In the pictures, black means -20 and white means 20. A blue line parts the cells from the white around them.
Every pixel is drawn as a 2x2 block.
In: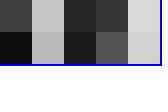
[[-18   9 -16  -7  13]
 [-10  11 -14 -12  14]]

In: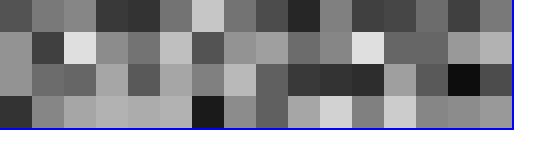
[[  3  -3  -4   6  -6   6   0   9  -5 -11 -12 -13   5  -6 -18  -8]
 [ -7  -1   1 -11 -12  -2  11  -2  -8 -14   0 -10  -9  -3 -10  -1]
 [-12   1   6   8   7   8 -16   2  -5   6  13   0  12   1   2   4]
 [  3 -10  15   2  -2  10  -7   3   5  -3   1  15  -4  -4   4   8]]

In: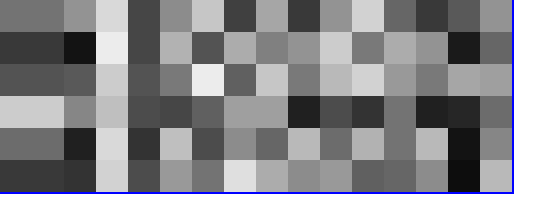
[[-11 -11 -17  17  -9   8  -7   7   0   3  12  -1   7   3 -16  -4]
 [ -3  -3 -15  14 -12  10  -8   2  -4   9  -3   8  -2   9 -17   1]
 [-11 -11 -12  13  -8   4  -2  15   7   2   4  -5  -4   2 -18   9]
 [ -7  -7  -6  12  -7  -1  17  -5  11  -1   9  13   4  -1   6   5]
 [ 12  12   1  10  -8  -9  -5   5   5 -15  -8 -12  -2 -15 -14  -3]
 [ -2  -2   3  14  -9   2  11 -10   6 -11   3  13  -4 -11  -6   3]]

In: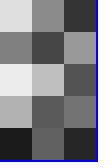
[[-16  -5 -14]
 [ 15   2 -12]
 [ 17  10  -7]
 [  8  -6  -2]
 [  0  -9   4]]

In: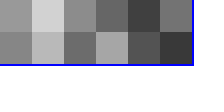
[[  1   9  -3   6  -7 -11]
 [  4  13   2  -4 -10  -2]]

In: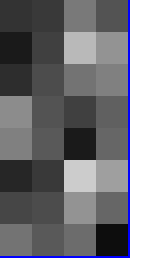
[[  0  -6 -16  -4]
 [  2  -7 -10  -5]
 [ -2  -6  -3 -18]
 [-13  -8  -2   0]
 [-12 -11  -1  -7]
 [ -9  -8   3  -4]
 [-16 -10   9   3]
 [-14 -11  12   5]]

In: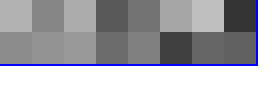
[[  2   3   4  -3   0 -10  -4  -5]
 [  8   1   7  -6  -2   6  10 -12]]
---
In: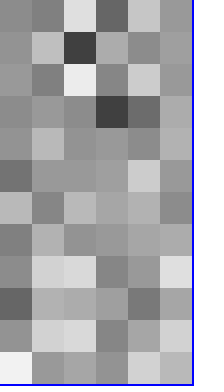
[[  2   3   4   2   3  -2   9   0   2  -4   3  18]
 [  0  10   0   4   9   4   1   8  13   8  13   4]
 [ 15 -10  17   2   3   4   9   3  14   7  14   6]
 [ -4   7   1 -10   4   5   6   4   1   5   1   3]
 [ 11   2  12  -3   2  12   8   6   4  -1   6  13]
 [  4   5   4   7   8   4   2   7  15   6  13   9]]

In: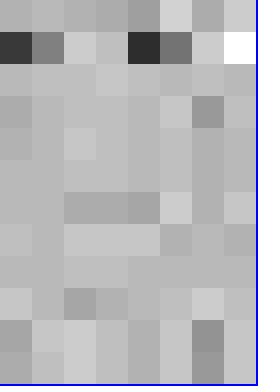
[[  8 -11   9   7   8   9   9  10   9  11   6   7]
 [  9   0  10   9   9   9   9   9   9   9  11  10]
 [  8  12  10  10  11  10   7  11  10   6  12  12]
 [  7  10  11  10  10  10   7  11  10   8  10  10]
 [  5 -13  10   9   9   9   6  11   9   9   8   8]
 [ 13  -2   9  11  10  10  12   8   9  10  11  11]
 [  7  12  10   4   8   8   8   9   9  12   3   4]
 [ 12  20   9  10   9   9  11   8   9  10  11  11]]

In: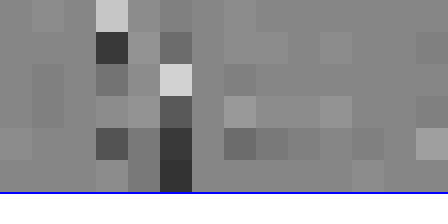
[[  1   1   1   1   2   1]
 [  2   1   0   0   1   1]
 [  1   1   1   1   1   1]
 [ 11 -11  -2   2  -7   2]
 [  2   3   2   3  -1  -1]
 [  0  -3  13  -6 -11 -12]
 [  1   1   1   1   1   1]
 [  2   2   0   4  -3   1]
 [  1   2   1   2  -1   1]
 [  1   1   1   2   0   1]
 [  1   2   1   3   1   1]
 [  1   1   1   1   0   2]
 [  1   1   1   1   1   1]
 [  1   0   1   0   5   1]]

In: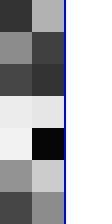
[[-12   2  -9  17  18   3  -9]
 [  8 -10 -12  16 -19  12   2]]

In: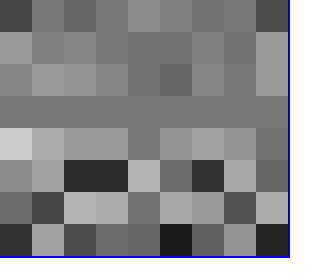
[[ -9   4   1  -1  12   2  -3 -12]
 [ -1   0   4  -1   7   5  -9   5]
 [ -4   1   3  -1   4 -13   8  -8]
 [ -1  -1   1  -1   4 -13   7  -3]
 [  2  -2  -2  -1  -1   8  -2  -4]
 [  0  -2  -4  -1   3  -3   6 -16]
 [ -2   0   1  -1   5 -12   4  -5]
 [ -1  -2  -1  -1   3   6  -7   3]
 [ -8   4   4  -1  -2  -4   7 -14]]

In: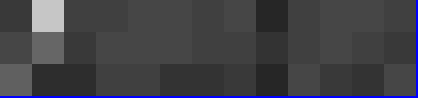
[[-11  -9  -5]
 [ 11  -4 -13]
 [-10 -11 -13]
 [-10  -9 -10]
 [ -9  -9 -10]
 [ -9  -9 -12]
 [-10 -10 -12]
 [ -9 -10 -11]
 [-14 -12 -14]
 [-10 -10  -9]
 [ -9  -9 -11]
 [ -9 -10 -12]
 [-10 -11  -9]]

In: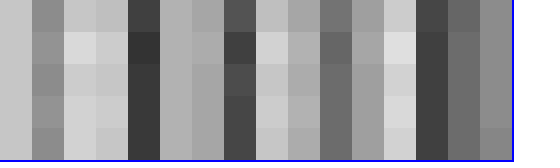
[[ 11  11  11  11  11]
 [  2   3   2   3   2]
 [ 11  14  12  13  13]
 [ 10  12  11  12  11]
 [-10 -12 -11 -11 -11]
 [  8   8   8   8   8]
 [  6   7   6   6   6]
 [ -7 -10  -8  -9  -9]
 [ 10  13  11  12  11]
 [  6   8   7   8   7]
 [ -2  -4  -3  -3  -3]
 [  5   6   5   5   5]
 [ 12  15  13  14  13]
 [ -9 -10 -10 -10 -10]
 [ -4  -3  -3  -3  -3]
 [  2   2   2   2   1]]
